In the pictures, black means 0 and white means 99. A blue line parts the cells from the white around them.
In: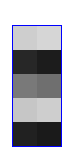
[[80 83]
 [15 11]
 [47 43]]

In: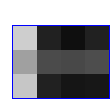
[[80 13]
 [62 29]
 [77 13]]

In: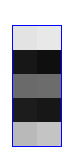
[[88 90]
 [ 9  6]
 [41 42]]

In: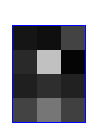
[[ 8  6]
 [16 75]
 [12 18]]

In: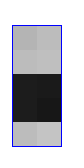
[[70 73]
 [73 74]
 [11 10]]

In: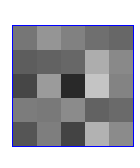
[[46 58]
 [36 38]
 [27 60]]
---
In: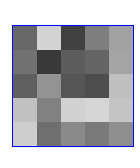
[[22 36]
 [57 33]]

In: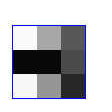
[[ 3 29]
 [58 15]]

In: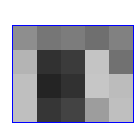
[[19 23]
 [14 19]]

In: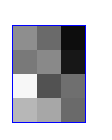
[[53  9]
 [32 43]]

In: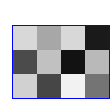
[[75  7]
 [27 94]]

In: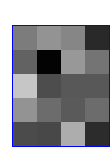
[[ 1 59]
 [30 34]]

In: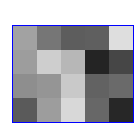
[[80 71]
 [58 78]]

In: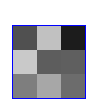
[[36 37]
 [65 42]]

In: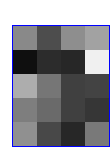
[[17 15]
 [46 25]]
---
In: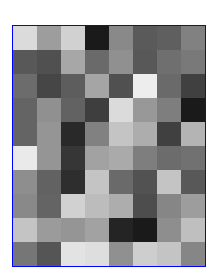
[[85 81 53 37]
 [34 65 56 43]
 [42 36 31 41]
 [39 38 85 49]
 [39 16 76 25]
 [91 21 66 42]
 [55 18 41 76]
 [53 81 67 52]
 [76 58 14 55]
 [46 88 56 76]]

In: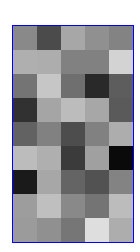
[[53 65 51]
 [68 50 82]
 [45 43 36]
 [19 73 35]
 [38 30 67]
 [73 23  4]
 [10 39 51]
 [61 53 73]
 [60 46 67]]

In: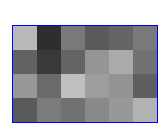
[[72 47 39]
 [38 39 66]
 [59 74 57]
 [35 44 59]]

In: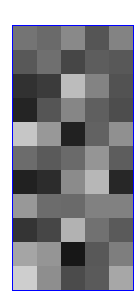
[[45 53 51]
 [34 27 34]
 [19 73 32]
 [14 52 30]
 [77 13 56]
 [42 41 36]
 [13 54 15]
 [59 41 50]
 [20 69 35]
 [64  9 49]
 [80 29 65]]

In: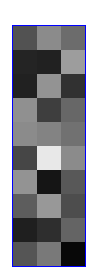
[[32 42]
 [14 61]
 [13 19]
 [56 40]
 [54 44]
 [27 54]
 [57 34]
 [36 30]
 [12 39]
 [33  3]]

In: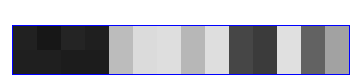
[[13 14 73 86 86 23 38]
 [12 11 73 86 86 23 38]]

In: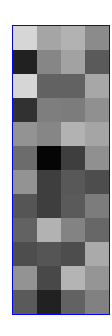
[[83 69]
 [13 63]
 [83 38]
 [19 48]
 [57 69]
 [42 24]
 [57 34]
 [33 35]
 [38 51]
 [30 30]
 [57 70]
 [35 38]]
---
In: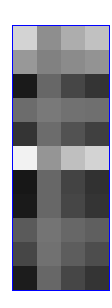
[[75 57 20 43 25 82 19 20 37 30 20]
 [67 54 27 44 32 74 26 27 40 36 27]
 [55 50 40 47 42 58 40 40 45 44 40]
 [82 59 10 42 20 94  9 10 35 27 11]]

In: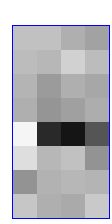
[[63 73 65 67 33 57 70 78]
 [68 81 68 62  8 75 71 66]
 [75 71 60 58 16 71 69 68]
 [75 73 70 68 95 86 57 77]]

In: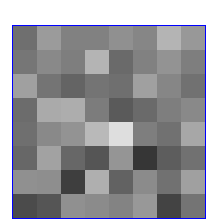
[[59 49 44 53 65 44 62 45]
 [70 57 52 49 44 36 44 26]
 [52 50 62 41 49 21 54 59]
 [56 41 43 35 86 58 38 51]
 [50 70 45 48 72 33 68 54]
 [50 49 39 67 57 40 24 56]
 [60 53 45 66 53 63 55 33]
 [43 46 62 42 43 40 56 29]]

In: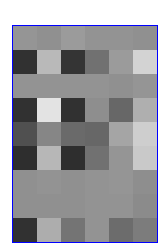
[[56 82 58 68 80 78 55 54 48]
 [57 60 56 40 64 58 58 57 42]
 [57 44 57 55 40 44 57 57 57]
 [60 20 57 19 41 18 56 56 45]
 [56 72 57 88 52 71 57 56 67]
 [58 19 57 19 31 18 56 56 19]]

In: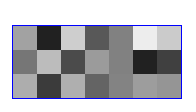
[[79 25 58]
 [92 13 61]
 [50 50 51]
 [34 60 39]
 [80 29 68]
 [13 73 23]
 [63 46 67]]

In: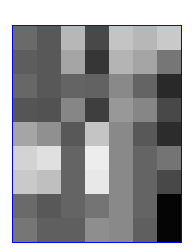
[[78 46 16 28 17 45 28  2  2]
 [71 64 39 52 34 39 39 39 37]
 [76 70 53 59 53 53 53 53 53]
 [28 21 38 24 76 92 90 45 55]
 [71 64 39 52 34 39 39 39 37]
 [34 34 34 32 56 87 74 34 37]
 [41 36 40 33 64 82 78 41 46]]

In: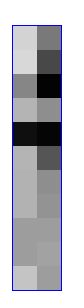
[[47 28  1 55  2 33 55 57 61 63 61]
 [82 84 52 70  6 70 69 69 61 61 76]]
